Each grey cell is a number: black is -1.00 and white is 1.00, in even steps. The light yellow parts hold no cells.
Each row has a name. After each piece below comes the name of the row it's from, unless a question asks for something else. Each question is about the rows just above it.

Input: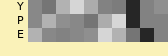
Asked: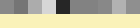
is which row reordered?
P
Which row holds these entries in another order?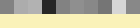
P
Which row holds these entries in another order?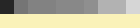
E
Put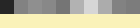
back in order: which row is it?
Y
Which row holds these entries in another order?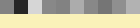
P
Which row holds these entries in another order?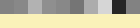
P

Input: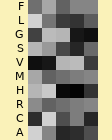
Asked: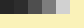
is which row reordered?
C
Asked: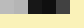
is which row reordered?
G
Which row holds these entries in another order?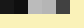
G
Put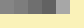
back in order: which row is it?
M
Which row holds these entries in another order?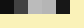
G
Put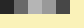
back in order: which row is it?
S

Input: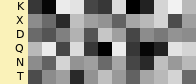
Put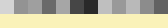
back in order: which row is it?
N
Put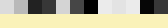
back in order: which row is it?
Q
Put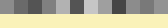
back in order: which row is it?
D
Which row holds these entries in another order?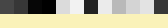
K
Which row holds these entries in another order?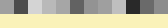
X
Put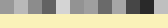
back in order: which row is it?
N
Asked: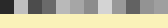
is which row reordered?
T

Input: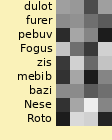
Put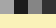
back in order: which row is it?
mebib
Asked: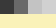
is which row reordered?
zis
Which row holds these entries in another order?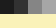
mebib
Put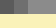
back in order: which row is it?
bazi
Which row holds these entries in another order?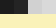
Roto

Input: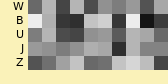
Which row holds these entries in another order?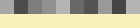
W
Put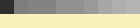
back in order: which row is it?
J
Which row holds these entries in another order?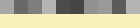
U

